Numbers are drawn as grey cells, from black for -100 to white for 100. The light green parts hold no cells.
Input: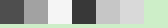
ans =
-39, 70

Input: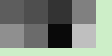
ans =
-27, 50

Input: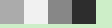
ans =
34, -65

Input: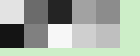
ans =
78, 50

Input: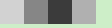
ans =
65, 38

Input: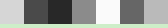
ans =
68, 46

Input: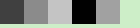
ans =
-50, 26
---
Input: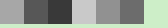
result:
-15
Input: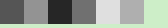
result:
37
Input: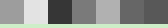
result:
-31
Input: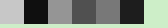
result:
-77
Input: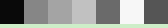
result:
-33
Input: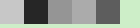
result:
-27
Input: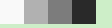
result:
-68
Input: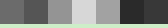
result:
-56
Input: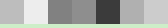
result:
60
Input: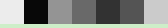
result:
59
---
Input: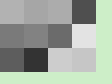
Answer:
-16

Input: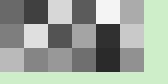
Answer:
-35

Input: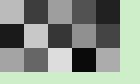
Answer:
-58

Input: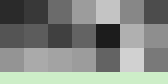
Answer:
-50

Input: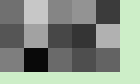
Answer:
-44

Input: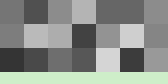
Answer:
36

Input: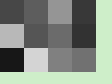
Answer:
-16

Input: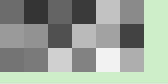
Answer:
-37

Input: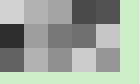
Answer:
-5
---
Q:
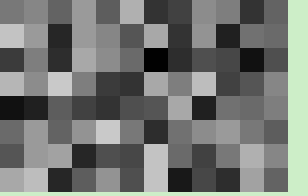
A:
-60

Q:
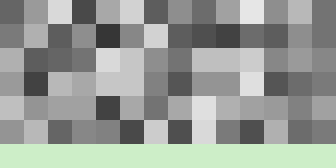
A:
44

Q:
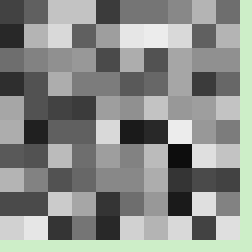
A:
41

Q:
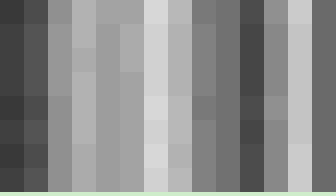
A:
59

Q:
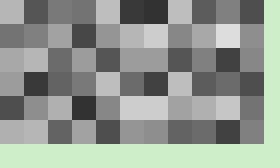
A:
0

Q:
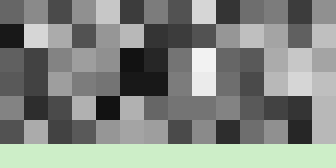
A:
-53

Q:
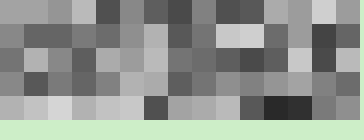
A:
62

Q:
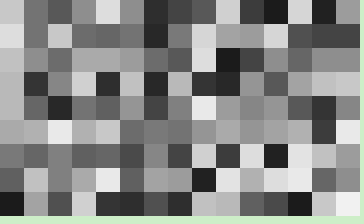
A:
-74

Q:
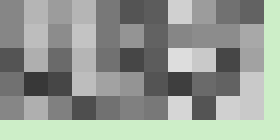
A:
-11
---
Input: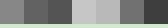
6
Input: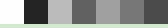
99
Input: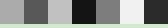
34
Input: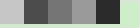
55
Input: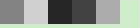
3
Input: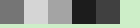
-8
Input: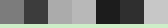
-3
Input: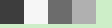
-52
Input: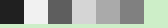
-75
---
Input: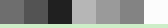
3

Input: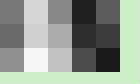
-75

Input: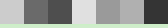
38

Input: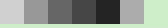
-71

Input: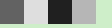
-75

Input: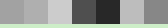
48

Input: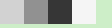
-58
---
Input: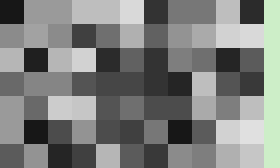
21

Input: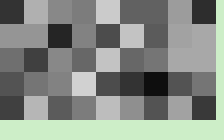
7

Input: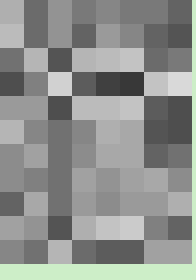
15

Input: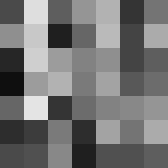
-26

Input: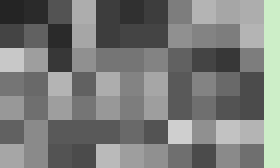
-35
